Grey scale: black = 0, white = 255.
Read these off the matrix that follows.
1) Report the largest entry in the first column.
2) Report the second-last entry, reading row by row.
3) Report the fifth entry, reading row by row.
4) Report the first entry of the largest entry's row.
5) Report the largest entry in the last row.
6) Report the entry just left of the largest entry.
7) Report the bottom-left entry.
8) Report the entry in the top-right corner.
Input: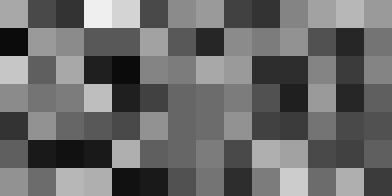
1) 198
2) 175
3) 212
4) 168
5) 204
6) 51
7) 146
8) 154

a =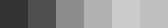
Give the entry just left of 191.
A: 204
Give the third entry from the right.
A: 177
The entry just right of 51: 79

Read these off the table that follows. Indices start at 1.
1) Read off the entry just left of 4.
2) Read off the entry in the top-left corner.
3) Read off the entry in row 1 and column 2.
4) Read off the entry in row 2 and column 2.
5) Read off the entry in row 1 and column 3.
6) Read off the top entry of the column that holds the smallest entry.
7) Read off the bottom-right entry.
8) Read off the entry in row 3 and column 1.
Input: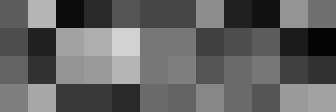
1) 26
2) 93
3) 181
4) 33
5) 12
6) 112
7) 162
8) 99

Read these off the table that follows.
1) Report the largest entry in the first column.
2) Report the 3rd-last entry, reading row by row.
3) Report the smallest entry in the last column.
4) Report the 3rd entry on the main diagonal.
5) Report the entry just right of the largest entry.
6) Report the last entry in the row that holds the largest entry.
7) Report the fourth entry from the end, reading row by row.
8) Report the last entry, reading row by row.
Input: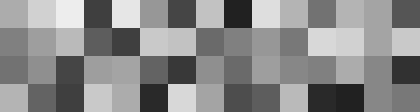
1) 180
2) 33
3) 49
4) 69
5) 63
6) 85
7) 41
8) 120

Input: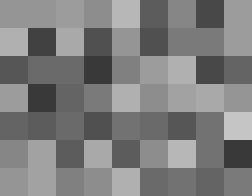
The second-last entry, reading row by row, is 100
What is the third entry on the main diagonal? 106
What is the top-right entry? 156
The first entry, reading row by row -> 149
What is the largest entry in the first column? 176
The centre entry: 176
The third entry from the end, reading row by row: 114
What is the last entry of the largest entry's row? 197
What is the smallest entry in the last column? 57
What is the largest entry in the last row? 176
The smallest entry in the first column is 86
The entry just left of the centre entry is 122
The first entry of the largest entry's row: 100
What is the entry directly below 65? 106
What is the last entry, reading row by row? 122
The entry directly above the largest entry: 149
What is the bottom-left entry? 149
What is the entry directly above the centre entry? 128
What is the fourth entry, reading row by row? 141

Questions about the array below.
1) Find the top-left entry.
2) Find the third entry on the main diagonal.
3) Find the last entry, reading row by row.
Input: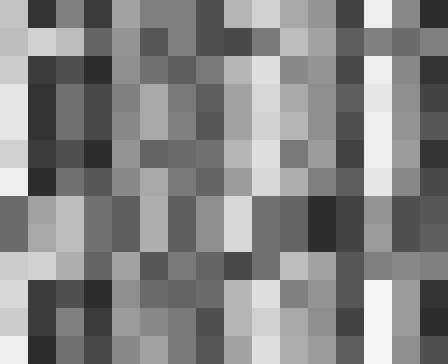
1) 195
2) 80
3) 80

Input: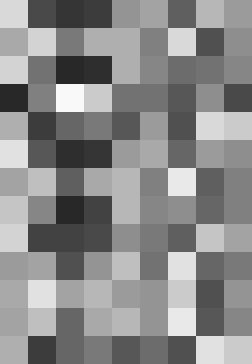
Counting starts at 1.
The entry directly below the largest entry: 102
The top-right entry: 155
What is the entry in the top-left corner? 217
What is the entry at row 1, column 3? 53
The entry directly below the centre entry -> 183
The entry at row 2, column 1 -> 169
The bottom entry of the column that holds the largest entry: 102
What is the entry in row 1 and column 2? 73
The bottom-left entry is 175
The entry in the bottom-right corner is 203
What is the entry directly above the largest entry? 40
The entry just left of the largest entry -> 128
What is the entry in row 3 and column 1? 211
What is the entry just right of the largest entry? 203
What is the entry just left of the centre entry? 169
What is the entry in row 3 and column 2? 114

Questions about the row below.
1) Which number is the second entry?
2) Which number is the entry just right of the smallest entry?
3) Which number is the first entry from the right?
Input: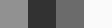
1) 50
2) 107
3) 250

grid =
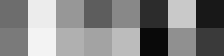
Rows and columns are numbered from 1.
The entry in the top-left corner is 109
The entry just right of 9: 144
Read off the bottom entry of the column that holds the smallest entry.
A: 9
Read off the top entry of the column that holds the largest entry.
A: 236
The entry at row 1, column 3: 151
